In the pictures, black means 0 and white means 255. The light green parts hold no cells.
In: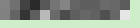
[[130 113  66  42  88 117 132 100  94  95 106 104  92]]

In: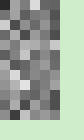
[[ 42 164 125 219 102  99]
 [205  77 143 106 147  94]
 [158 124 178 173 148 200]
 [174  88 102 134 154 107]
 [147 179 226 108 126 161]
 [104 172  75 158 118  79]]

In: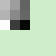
[[189 157  99]
 [252  59   8]]

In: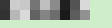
[[ 54 205 200 117 190 139  32  83 217]]

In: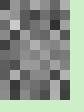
[[ 62 150 111 169 141 103 174]
 [106 202  90 113 133  49 162]
 [ 64 118 133 175 139 133 157]
 [ 94  79 154 153 123 161 129]
 [137  56 123 111  93 171  69]]

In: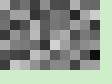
[[187  89 112  62 142  76  74 176 106 103]
 [113  51  78 179  92 118 110 161 137  51]
 [169 126 122 108  50 209 159 113 140 150]
 [ 60 198 181 145 104 136 134  65 157 159]]

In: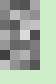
[[144  91  83 167]
 [108  87 185 194]
 [150 103 107 124]
 [192 145 120  85]]
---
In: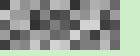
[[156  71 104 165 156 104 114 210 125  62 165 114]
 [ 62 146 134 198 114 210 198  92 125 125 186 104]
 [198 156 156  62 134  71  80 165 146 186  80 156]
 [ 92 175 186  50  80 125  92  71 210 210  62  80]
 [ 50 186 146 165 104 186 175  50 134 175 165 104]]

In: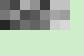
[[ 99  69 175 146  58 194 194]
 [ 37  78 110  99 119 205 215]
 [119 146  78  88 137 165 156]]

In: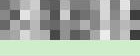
[[135  93 226 194 146  83 205  93 113 135 214 135 205  61]
 [113 146 184 205 104  93 175 125 125 156 214 125 226 125]
 [156 166 214 184 175  72 146  93 113 166 235 156 194  61]
 [104 175 146 184 113 104 146 135 175 135 194 156 184 166]]

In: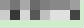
[[204  55 215  87 192 224 224  67]
 [147 118 168 107 127 136 136 158]]

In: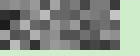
[[ 49  40 103 143 186 103 103  91 132 123 112 196]
 [163  82  91 175 132 143  82  82 112  91 153 143]
 [ 28 112 175 103  91 153 123 153  70 103 112  91]
 [132 143 132 153  82 163 103 123  70 123 123  58]
 [ 58 186 112  49 132 153 143 123  58  70  58  82]]

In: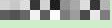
[[ 93  83 102 242  93 251 124 157  74 233 124]
 [211 200 221  54 211  31 145 168 221  54 180]]

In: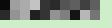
[[ 42 147 171  32  52 147 127  20 183 117]
 [  9 159 171 195  52  42  84  95  64  95]]

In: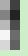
[[131  35]
 [173  64]
 [185  76]
 [215  97]
 [245 108]]
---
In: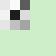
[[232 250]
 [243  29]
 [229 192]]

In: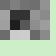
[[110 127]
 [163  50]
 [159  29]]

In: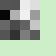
[[ 84  83]
 [  6 177]
 [103  75]]

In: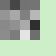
[[111  70]
 [149 168]
 [137 145]]

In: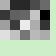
[[177  40]
 [ 55  97]
 [159  59]]

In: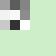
[[161  92]
 [242 248]
 [201  50]]

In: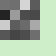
[[114 111]
 [ 35 155]
 [204  93]]
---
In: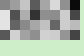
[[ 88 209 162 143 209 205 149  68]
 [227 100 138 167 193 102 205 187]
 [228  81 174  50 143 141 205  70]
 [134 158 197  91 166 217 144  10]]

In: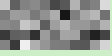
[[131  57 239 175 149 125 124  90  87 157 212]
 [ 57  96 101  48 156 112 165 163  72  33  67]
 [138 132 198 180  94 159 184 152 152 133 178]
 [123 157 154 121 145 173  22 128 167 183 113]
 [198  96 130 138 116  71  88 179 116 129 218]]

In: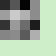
[[133 139  91 175]
 [ 51 154 108  28]
 [158 202 177 140]
 [ 41  86   4 140]]

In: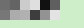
[[119 172 177  61 147 227]
 [110 100 204 223  17  95]]

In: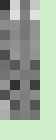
[[172 121 127 116]
 [177  82 130  84]
 [ 81 136 126 139]
 [149  49 132  62]
 [115 132 121 123]
 [111  88 132  89]
 [ 78 150 129 147]
 [135 144 129 151]
 [103 137 118 147]
 [139 143 120 147]
 [116 221 129 225]
 [ 44 211 117 198]]

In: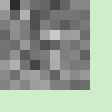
[[131 150 133 156 160 127 126 104 110]
 [138 113 155 161 136 100 156 138 152]
 [152 176 115  70 116 172 132 121 122]
 [114 145  91 116 123 173 126 133  97]
 [116 109 152 112  82 100 128 116 132]
 [102 141 124  96 164 201 156 158 109]
 [125 143 126  80 127 111  93 111 121]
 [146  97 176  80  97 117 118 118 111]
 [172  43 135 108 102  73 100 134 134]]

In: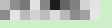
[[139 228 186 210 189 220 184 139 161 230]
 [190 142 121 225 133  28 101 129 211 226]]

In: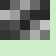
[[ 52  60 106 172 115]
 [ 65  79  36 120 194]
 [182 157  74  41  39]
 [ 46 106 161 105  49]]
